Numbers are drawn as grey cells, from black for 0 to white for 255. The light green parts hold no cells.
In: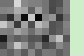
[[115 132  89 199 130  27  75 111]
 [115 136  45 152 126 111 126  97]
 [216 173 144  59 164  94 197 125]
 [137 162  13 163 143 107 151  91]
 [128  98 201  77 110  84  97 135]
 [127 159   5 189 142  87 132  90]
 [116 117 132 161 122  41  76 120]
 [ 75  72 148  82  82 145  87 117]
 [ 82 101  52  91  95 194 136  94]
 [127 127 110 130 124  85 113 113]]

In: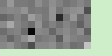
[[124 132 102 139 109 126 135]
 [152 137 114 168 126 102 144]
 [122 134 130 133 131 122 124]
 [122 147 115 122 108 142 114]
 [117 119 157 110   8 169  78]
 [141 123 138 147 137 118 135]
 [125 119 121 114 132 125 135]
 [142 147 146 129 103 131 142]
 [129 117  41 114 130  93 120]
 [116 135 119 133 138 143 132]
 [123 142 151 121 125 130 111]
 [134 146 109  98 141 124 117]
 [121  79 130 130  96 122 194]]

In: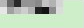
[[183 230]
 [102 161]
 [ 41 189]
 [147 205]
 [148 179]
 [137  33]
 [194  19]
 [178 139]
 [213 220]]

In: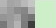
[[181 168 149 121]
 [164 156 154 155]
 [169 141 165 179]
 [184 134 128 123]
 [197 174 117  61]]

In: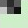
[[102 200]
 [ 43  78]
 [ 90  16]]

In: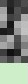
[[ 83 163 176 138  27 132 167  62 101]
 [ 39  31  65  23  36 174 144  17  71]
 [ 56  80  76 175 151  78  69  33 124]
 [ 76  61 171 189 193 156 125 161  74]]
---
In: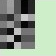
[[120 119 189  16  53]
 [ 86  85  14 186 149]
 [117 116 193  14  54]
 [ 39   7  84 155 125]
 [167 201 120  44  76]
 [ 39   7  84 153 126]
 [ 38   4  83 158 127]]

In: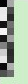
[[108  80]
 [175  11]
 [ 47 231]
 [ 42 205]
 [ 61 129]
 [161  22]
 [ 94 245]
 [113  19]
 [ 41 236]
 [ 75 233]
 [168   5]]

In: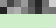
[[115 121  47  93 129 176 163  34]
 [207 112  38  80 154 115  70 142]]

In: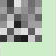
[[ 97 202  26  43 166  53]
 [218  95 222 202  90 219]
 [159 159 113  32 214 149]
 [102 150 126  88 185 118]
 [175 121 145 169  96 159]
 [139 111 157 227  62 137]]

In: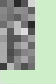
[[111  81 129 184  61]
 [122 165 138  86 170]
 [140 132 103  76 168]
 [102 172 149  88 170]
 [158 125  86  86 153]
 [ 81 221 192  90 182]
 [ 42 112 190 148 110]
 [160 134  96 111 131]
 [ 96 140 143 118 136]
 [212  82  41 127 100]]

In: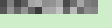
[[134 140 106 184 103 192 168 164  58  99 147 102 148  86]
 [118 125 166 110  74 166 147 142 174 164  93  68 127  73]]

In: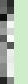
[[133  35]
 [242 132]
 [239 137]
 [231 156]
 [236 150]
 [ 87 155]
 [252  87]
 [212 158]
 [245 142]
 [175  14]
 [ 60 107]
 [ 40  95]]
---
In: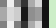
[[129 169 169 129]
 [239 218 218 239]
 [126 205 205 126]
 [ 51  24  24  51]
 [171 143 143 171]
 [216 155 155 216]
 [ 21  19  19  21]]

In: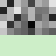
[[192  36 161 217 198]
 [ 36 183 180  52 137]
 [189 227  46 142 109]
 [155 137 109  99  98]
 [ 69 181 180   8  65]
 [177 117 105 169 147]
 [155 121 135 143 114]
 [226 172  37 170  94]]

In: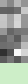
[[165  99 198 196 151 100 110  48  92]
 [135  97 165 166 102 123 114  78 118]
 [183 111 209 213 117  91 121 247  87]
 [148 199 150 149 120 146 186 212 137]]

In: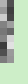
[[178 152 204 130 119 132  61  80 124]
 [ 80  63  70 158 102 212 225 154 150]]

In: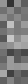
[[149 113 144  94 115  87 135 113 101 121 168  96]
 [ 50 137 118 193 135 199 145  69 155 155  64 131]
 [143 103 137 121 122 143 170  89  91 151 105  98]
 [ 94 120 116 155 125 171 162  71 113 157  82 106]]

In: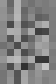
[[151 145 147 138 140 137 113 136 149 126 117 118]
 [103 116 134  75 175  85 127  85 177  77 140 146]
 [177 178 183 162 172 164  77 164 187 151  84  86]
 [125 103 110  82 123  77 148  77 135  49 164 166]
 [114 126 139  96 169 104 121 104 170  99 131 134]
 [128 113  95 156  63 145 163 144  55 156 149 144]
 [123 123 103 174  70 169 156 167  54 196 134 127]
 [131 125 125 124 125 122 134 123 127 119 136 136]]

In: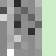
[[151  79 215 135 135 135 135 135]
 [174 186 170 174 174 164 174 252]
 [ 43 130  96  49 130 203 130 144]
 [144  98 139 144 144 144 154 144]
 [139 139 100 139  48 139 139 140]
 [184 161 161 103 161 161 161 149]]
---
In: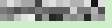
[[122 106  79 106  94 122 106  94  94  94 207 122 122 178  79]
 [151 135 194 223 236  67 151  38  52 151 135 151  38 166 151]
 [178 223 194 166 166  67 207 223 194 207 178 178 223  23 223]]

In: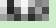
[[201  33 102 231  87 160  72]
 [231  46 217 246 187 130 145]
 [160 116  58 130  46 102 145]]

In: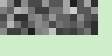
[[138  62  62  99  31 126 138 193  62  74  62  87 114  47]
 [126  99 180 164 114  62  62 114 114 164 206  87  87 150]
 [180 126  47 138  74  74 150  87  87 164  31  87 164  47]
 [ 74 150  47  47 126 138  99 150  99  99  62 138  87  74]
 [ 99 180 114  62  99 138 126  74 114  99  87 114  74  47]]

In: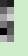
[[ 46  30]
 [118  76]
 [  3  90]
 [181 133]
 [106 165]
 [165 208]]

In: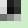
[[211  14  46]
 [226  30  59]
 [112 140 184]]

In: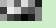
[[150  69  43   4  30 125]
 [178 207  98 221 137  30]
 [ 56 236 207  98  82 125]]

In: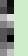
[[ 84   0]
 [ 98  13]
 [ 70  26]
 [ 84  70]
 [114 128]
 [128 155]
 [141 197]
 [182 225]]

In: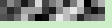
[[ 96  38  68 161 161 161  54  25 137 190 232 177  54  13  54]
 [ 81  68 112 190  96   1  13 137 232 190 149  38  96 112 124]
 [ 68 137  96  25  81 219  68 124 161  38 124 206   1 112 177]]
